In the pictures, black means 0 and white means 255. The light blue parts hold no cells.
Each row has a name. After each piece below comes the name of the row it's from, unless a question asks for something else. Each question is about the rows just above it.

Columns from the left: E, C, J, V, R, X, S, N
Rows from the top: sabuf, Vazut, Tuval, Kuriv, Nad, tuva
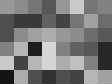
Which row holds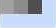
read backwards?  Tuval
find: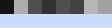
tuva
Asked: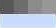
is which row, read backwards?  Tuval
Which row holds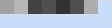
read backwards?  tuva
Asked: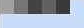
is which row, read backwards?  Vazut
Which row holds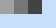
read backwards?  Vazut

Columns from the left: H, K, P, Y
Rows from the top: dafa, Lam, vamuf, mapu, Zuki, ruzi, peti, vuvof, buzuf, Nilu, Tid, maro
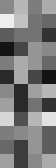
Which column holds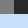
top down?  H
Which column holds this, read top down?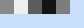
H
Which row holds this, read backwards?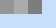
Zuki
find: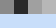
peti
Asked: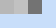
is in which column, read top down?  K

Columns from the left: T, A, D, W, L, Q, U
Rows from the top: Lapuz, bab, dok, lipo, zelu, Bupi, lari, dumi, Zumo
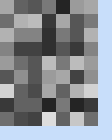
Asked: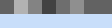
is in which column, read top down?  A
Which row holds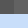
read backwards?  Lapuz
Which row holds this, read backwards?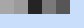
Lapuz
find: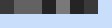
dumi
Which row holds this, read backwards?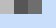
zelu
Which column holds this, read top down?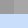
W

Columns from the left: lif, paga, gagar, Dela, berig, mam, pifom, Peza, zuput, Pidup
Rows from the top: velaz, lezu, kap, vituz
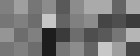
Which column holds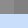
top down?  mam
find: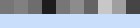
vituz
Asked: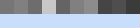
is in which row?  lezu

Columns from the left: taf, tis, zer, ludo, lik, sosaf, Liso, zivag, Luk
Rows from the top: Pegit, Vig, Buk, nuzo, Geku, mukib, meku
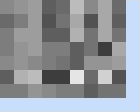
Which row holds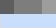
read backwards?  nuzo
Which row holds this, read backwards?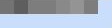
meku

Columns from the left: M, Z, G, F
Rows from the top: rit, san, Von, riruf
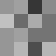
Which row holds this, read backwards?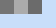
san
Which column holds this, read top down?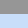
M
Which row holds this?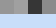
rit
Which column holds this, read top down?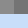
F

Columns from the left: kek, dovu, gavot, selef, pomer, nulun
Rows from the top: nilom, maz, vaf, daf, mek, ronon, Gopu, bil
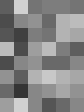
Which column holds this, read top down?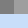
gavot
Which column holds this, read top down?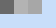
pomer
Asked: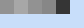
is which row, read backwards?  Gopu
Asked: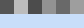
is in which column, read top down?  kek
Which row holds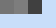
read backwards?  vaf

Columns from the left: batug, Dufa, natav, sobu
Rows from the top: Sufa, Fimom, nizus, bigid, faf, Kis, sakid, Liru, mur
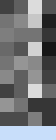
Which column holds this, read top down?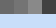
batug
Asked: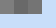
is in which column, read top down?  batug
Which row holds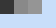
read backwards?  faf
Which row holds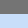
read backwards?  nizus

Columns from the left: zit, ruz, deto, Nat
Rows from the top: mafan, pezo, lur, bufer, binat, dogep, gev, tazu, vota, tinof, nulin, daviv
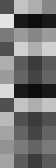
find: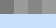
lur
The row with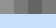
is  nulin
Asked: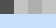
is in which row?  tazu
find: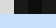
gev
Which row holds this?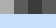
binat
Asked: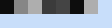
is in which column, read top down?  deto

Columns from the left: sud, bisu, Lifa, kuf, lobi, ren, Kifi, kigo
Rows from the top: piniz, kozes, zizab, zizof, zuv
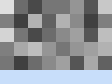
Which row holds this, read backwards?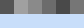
zizab
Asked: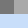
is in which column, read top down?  bisu
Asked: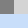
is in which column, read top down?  sud

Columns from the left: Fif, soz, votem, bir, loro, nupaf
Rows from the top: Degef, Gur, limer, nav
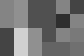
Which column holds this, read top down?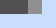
votem
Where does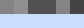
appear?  Degef
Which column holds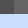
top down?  bir
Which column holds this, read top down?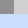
soz

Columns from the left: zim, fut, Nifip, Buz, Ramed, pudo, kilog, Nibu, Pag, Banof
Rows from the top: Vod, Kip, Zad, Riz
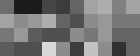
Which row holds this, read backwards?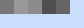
Kip
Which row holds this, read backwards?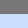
Kip

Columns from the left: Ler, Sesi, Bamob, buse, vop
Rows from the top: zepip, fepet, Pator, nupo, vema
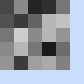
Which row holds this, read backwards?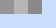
Pator
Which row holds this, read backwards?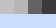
fepet

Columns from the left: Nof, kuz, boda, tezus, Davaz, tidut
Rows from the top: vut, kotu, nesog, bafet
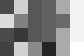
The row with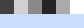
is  bafet
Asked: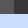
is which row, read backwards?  nesog

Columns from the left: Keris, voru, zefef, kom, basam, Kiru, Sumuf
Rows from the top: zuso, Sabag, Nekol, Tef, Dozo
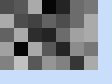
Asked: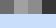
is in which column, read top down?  Kiru
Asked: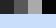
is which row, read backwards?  Tef
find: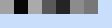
Tef

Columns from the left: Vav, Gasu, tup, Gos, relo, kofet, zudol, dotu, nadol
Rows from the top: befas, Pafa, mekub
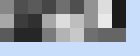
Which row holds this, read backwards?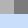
mekub
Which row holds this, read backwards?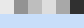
Pafa
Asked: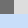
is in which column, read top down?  relo
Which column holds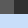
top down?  tup

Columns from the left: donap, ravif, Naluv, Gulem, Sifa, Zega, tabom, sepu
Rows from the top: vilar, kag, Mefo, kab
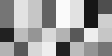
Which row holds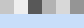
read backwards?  Mefo
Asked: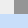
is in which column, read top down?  tabom
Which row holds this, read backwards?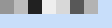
kab
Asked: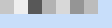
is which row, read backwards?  Mefo
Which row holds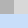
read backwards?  Mefo
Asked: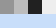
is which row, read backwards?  kab
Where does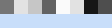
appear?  vilar

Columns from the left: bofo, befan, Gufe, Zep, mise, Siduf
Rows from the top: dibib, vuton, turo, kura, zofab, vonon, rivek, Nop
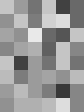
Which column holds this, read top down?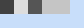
mise
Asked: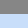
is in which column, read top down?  Siduf
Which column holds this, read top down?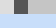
mise
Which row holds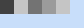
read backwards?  dibib
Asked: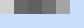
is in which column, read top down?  Zep
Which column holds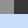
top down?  mise

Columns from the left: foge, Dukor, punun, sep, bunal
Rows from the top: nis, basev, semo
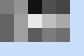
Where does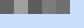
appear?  semo
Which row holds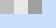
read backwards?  basev

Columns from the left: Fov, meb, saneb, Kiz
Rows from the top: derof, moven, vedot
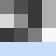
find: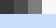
vedot
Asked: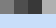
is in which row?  derof
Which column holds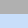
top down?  Kiz
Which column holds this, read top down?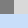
Fov

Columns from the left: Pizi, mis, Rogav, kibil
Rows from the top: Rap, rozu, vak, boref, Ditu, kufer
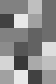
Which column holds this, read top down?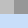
kibil
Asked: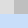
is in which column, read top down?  kibil
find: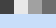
rozu
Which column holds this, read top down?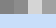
Pizi
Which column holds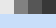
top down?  mis

